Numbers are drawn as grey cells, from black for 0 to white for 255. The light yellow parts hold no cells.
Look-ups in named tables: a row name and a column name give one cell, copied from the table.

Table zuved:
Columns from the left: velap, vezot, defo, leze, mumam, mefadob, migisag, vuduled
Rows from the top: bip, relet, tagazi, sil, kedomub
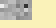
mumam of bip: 151
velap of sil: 187
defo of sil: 181
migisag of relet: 50
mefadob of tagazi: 160
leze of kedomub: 190

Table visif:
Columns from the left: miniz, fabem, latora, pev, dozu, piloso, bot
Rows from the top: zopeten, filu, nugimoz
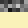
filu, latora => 169
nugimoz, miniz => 113
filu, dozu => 197
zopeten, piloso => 63
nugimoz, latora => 18
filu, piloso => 112
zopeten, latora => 40
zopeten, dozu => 106
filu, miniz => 152
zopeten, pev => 92
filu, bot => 133
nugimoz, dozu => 51
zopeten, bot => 162
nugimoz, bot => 105

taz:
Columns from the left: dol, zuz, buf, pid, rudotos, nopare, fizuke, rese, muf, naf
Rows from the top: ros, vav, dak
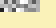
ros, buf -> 201
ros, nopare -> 254
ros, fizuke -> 244
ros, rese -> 160
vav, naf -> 177
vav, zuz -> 189
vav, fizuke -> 113
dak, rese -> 141
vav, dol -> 180
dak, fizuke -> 156
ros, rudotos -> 170
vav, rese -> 185
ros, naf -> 170
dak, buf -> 175
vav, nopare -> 148
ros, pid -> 97
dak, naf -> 177
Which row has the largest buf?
ros

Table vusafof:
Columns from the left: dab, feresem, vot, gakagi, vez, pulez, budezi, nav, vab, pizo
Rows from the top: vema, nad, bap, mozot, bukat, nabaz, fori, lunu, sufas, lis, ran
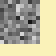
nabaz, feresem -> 130
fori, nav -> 163
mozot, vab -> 104
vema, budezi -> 153
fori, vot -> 151
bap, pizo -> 169
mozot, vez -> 173
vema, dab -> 115
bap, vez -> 214
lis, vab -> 208
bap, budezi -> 147
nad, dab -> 126

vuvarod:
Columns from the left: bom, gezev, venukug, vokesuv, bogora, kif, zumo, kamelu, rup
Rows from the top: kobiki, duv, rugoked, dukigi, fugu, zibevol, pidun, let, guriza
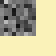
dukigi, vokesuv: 26
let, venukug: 98
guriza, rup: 124
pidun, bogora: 18
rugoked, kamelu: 74
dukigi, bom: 140
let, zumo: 49
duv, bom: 98
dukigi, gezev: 112
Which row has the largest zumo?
guriza

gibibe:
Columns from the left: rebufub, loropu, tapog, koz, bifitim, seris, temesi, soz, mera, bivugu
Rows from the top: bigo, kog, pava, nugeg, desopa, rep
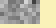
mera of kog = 132
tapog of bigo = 119
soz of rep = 156
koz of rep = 159
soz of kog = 146
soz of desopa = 158
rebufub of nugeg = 114
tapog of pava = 136
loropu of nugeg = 149
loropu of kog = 157
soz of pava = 189
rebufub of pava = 159
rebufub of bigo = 173
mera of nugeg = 180
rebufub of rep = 179
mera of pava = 147
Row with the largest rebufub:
kog

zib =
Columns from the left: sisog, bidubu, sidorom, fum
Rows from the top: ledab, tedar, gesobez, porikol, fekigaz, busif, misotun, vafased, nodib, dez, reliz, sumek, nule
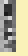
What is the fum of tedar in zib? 104
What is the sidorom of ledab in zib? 110
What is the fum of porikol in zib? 109
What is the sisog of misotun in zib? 178
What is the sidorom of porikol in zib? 45
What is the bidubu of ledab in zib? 218
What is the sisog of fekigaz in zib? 158
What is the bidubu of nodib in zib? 50

